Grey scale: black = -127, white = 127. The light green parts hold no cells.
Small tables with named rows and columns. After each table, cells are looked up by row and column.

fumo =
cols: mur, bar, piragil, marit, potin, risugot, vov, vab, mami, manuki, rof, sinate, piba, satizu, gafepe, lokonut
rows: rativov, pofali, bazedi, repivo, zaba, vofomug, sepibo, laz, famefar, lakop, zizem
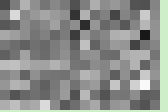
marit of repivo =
-10
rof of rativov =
13
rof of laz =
6
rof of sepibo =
5
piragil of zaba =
-30
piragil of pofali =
8

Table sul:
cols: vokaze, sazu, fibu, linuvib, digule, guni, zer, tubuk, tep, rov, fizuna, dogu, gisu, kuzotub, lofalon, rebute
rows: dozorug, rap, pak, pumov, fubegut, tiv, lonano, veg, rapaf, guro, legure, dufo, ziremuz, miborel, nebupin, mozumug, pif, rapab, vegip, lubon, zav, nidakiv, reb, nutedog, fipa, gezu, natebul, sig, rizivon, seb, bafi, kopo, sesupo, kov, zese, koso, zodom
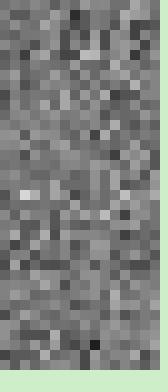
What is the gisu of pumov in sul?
4
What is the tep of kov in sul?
-11
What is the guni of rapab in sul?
-7
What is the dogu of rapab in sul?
34
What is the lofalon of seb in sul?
4
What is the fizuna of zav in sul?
-18
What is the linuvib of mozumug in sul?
15
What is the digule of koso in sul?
44
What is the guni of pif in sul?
-16
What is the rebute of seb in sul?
12
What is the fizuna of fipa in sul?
24
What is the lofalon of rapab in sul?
-43
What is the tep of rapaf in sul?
-28
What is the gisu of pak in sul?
24

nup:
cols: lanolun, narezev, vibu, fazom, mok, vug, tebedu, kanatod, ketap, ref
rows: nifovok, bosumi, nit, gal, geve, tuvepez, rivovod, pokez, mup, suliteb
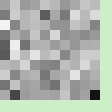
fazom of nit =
62
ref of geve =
48
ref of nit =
4
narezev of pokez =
7
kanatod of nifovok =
41
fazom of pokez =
52
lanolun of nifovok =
34
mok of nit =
51
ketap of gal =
12
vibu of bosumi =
52
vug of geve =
28
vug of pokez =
39
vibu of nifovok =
25
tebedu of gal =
17
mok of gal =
19
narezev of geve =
109
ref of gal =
25
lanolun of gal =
-7

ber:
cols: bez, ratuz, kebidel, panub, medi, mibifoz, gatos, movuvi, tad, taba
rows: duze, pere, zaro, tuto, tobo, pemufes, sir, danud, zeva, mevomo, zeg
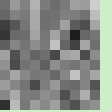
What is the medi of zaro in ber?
-15
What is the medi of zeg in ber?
8
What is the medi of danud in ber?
-5
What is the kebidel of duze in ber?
2
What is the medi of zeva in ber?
-1
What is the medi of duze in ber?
-4
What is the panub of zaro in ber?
41
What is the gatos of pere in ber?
0
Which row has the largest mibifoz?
tobo

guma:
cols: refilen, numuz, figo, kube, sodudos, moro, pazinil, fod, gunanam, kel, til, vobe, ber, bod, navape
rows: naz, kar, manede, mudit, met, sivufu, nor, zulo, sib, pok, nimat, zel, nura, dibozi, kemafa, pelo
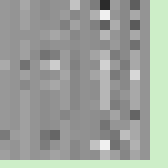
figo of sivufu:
32
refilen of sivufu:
24
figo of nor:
-13
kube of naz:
20
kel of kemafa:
65
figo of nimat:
32
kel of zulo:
36
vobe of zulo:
-5
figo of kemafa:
32
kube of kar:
20
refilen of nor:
42
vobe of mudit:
21
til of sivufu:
54
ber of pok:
21
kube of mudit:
20
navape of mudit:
20
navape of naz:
20
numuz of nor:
20
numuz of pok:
20

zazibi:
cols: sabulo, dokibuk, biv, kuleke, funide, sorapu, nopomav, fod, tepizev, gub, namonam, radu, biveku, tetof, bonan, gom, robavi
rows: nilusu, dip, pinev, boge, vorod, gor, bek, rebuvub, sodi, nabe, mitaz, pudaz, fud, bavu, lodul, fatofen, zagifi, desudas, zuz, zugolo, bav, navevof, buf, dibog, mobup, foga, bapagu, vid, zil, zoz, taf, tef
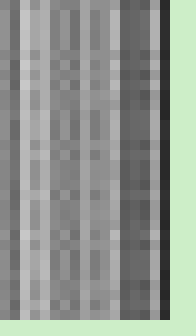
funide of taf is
56
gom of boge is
49
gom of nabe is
23
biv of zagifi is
56
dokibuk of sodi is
-26
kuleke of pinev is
38
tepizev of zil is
30
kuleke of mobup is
16
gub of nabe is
17
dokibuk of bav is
-20
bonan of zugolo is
-23
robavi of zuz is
-82
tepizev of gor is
34
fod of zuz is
3

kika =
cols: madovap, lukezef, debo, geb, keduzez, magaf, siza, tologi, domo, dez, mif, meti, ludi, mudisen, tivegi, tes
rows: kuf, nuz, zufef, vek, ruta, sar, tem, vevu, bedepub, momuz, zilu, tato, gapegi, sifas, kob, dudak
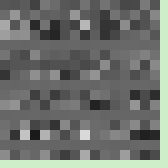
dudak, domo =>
41
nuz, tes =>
7
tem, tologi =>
-43
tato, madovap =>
-25
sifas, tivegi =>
-95
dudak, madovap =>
11
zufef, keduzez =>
-12
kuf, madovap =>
-40
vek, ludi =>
-29
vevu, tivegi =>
-31
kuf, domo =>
-13
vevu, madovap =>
-75
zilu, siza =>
-8
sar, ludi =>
-16
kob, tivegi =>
-23
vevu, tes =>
-10
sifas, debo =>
67
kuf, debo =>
-36

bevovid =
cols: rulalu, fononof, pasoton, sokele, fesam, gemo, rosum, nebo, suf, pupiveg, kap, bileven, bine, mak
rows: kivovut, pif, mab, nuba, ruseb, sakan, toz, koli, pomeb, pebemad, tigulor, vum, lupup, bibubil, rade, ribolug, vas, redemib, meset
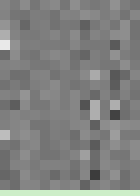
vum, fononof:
5
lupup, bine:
11
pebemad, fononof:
-1
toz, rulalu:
1
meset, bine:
-14
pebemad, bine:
0
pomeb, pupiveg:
3
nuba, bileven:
12
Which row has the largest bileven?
tigulor

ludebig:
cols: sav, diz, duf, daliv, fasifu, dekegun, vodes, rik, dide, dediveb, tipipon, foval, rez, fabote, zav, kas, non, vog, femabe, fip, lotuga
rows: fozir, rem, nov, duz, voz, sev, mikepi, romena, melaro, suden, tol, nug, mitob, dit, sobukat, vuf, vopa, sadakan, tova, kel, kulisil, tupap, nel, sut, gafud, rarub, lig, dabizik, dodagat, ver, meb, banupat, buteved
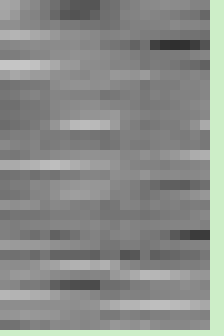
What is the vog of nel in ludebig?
4
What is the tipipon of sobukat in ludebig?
-12
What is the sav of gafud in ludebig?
28
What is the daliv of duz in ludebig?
40
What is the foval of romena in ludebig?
24
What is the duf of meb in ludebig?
13
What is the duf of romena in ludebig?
33
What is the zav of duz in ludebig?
-2
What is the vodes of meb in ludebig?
15

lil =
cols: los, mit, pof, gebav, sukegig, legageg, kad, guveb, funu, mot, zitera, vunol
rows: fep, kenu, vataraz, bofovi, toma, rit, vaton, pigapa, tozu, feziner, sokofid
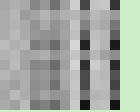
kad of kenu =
48
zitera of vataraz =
41
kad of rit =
38
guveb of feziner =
66
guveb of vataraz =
68
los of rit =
50
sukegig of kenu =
52
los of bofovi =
44
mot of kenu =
57
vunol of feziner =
-22
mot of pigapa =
64
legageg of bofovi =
15
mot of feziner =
52
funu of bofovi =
-34

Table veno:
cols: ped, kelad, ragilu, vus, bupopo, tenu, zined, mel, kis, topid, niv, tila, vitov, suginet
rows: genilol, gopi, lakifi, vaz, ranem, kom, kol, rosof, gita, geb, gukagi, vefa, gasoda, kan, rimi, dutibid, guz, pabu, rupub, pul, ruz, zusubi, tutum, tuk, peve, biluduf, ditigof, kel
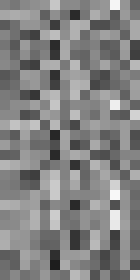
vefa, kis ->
2
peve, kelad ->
20
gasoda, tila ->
15
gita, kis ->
47
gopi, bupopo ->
-31
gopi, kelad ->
44
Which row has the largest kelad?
gasoda

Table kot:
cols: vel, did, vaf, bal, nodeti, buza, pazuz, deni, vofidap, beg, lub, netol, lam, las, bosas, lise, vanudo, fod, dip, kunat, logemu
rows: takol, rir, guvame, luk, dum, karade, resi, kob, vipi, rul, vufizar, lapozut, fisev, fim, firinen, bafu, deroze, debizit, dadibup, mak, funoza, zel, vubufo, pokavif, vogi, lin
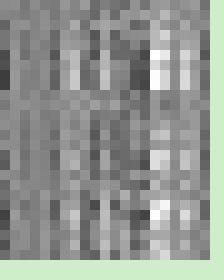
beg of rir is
-23
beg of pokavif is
13
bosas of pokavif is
23
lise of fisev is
21
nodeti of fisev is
2
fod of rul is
0
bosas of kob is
-51
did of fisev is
10
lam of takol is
-21
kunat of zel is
37
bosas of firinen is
-6
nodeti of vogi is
22
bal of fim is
8
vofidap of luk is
0
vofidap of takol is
27
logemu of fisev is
-13
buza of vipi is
-30

